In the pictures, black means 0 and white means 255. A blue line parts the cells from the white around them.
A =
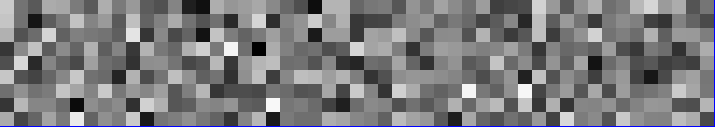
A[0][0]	202
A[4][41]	164
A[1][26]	67
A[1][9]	192
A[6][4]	196
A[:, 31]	[163, 98, 139, 159, 128, 141, 98, 114, 89]
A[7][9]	48
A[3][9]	56
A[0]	[202, 115, 89, 171, 167, 123, 90, 174, 122, 153, 92, 81, 132, 31, 16, 174, 150, 157, 168, 137, 104, 79, 13, 180, 180, 103, 119, 123, 86, 148, 120, 163, 139, 113, 157, 63, 70, 75, 210, 153, 88, 146, 176, 111, 123, 184, 213, 155, 172, 84, 117]
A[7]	[53, 183, 134, 134, 107, 11, 142, 125, 139, 48, 209, 176, 86, 94, 138, 132, 148, 96, 91, 248, 118, 125, 107, 66, 31, 109, 138, 132, 80, 113, 88, 114, 177, 104, 157, 186, 82, 198, 54, 176, 53, 134, 132, 147, 105, 131, 151, 149, 83, 78, 181]
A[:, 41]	[146, 116, 146, 111, 164, 118, 86, 134, 124]
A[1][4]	122
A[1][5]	194
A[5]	[198, 82, 68, 102, 135, 200, 113, 106, 36, 178, 76, 116, 191, 146, 96, 115, 49, 144, 191, 61, 136, 190, 185, 158, 179, 126, 52, 81, 142, 150, 148, 141, 133, 110, 77, 114, 149, 33, 193, 82, 141, 118, 63, 131, 153, 67, 23, 74, 146, 161, 118]
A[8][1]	69
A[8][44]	201
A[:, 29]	[148, 141, 138, 51, 101, 150, 171, 113, 163]
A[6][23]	167
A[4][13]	71
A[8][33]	167
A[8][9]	202
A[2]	[177, 82, 108, 212, 97, 128, 120, 115, 95, 228, 53, 137, 73, 100, 18, 195, 125, 99, 123, 159, 122, 148, 26, 157, 157, 55, 163, 156, 192, 138, 87, 139, 140, 82, 179, 98, 59, 87, 191, 60, 115, 146, 210, 115, 127, 109, 177, 95, 154, 153, 126]
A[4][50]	148
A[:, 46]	[213, 65, 177, 121, 88, 23, 116, 151, 131]
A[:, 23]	[180, 134, 157, 78, 135, 158, 167, 66, 174]
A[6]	[111, 145, 114, 123, 196, 165, 132, 201, 119, 152, 134, 159, 86, 127, 182, 54, 76, 77, 72, 117, 107, 83, 87, 167, 69, 202, 132, 52, 208, 171, 112, 98, 112, 245, 120, 97, 144, 246, 69, 119, 155, 86, 168, 76, 157, 108, 116, 129, 203, 166, 120]
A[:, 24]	[180, 176, 157, 93, 50, 179, 69, 31, 165]
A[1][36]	135
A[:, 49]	[84, 100, 153, 119, 62, 161, 166, 78, 172]

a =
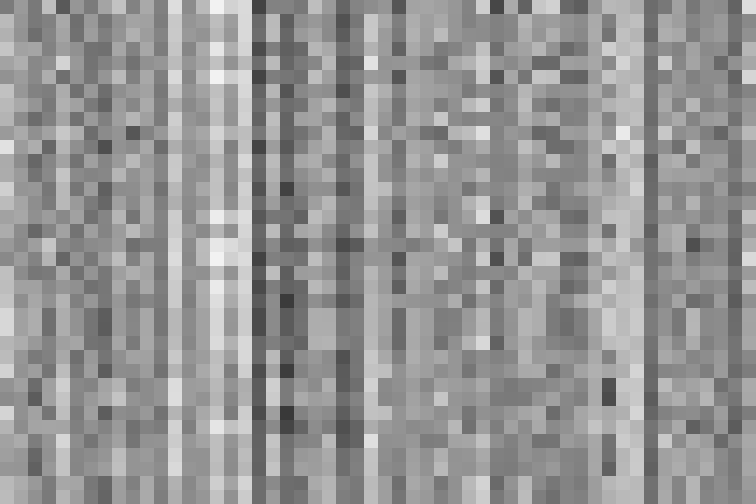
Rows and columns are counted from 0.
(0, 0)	123
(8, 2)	108
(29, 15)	194
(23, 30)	158
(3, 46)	125
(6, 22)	146
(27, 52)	129
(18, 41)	98
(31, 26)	223
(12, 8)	181
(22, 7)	93
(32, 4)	195
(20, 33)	144
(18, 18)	67
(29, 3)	117
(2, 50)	148
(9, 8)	148
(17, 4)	137
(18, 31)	152
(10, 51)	139
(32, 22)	156
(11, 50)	154
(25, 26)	199
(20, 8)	170
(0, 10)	169
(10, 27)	167
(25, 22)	152
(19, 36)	132
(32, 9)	148
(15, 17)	221
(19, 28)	118
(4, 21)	122
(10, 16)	128
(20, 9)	129
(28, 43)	75
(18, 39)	200
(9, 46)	117
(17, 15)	231
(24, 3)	131
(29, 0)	212

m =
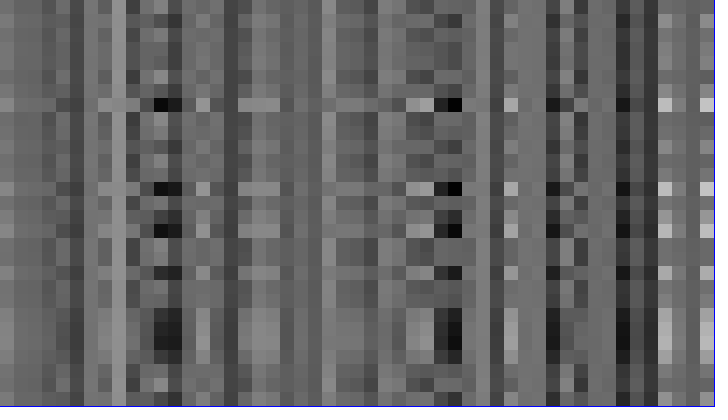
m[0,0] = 111
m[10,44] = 43
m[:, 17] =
[78, 100, 81, 90, 94, 75, 94, 134, 75, 81, 97, 78, 87, 131, 84, 106, 128, 78, 81, 116, 84, 87, 112, 119, 122, 106, 87, 78, 103]
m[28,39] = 46
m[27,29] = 81
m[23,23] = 121
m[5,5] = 73
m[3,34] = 124
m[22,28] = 95
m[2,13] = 108
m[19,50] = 172
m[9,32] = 93
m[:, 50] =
[100, 139, 111, 122, 128, 94, 133, 195, 94, 105, 133, 100, 116, 195, 111, 150, 189, 105, 105, 172, 111, 122, 161, 178, 184, 156, 116, 100, 144]
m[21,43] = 106
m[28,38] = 113
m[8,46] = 55
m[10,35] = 70
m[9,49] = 96
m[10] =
[119, 103, 102, 90, 94, 70, 115, 108, 141, 84, 96, 86, 57, 103, 119, 101, 67, 97, 123, 116, 91, 105, 91, 126, 104, 101, 83, 115, 103, 103, 103, 77, 63, 105, 124, 70, 125, 111, 113, 52, 107, 77, 107, 106, 43, 84, 52, 135, 112, 95, 133]
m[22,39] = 34
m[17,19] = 103
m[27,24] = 93
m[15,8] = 143
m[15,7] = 116
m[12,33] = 101
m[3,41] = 74
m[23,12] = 31
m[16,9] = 118
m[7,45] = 73
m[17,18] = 115
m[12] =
[114, 102, 102, 87, 101, 71, 115, 101, 141, 74, 104, 107, 70, 107, 111, 105, 68, 87, 118, 107, 92, 103, 91, 131, 98, 96, 77, 119, 110, 92, 88, 93, 81, 101, 125, 72, 112, 113, 111, 64, 116, 67, 106, 105, 50, 89, 56, 121, 107, 95, 116]
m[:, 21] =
[100, 105, 102, 103, 104, 100, 104, 111, 100, 102, 105, 100, 103, 110, 102, 106, 111, 102, 102, 108, 102, 102, 108, 109, 110, 107, 102, 100, 105]
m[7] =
[134, 109, 107, 104, 76, 65, 111, 138, 134, 125, 76, 9, 27, 90, 148, 83, 68, 134, 136, 138, 84, 111, 96, 110, 122, 122, 107, 98, 80, 143, 158, 34, 2, 121, 118, 64, 167, 107, 116, 25, 68, 121, 103, 112, 23, 73, 53, 188, 125, 93, 195]
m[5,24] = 91
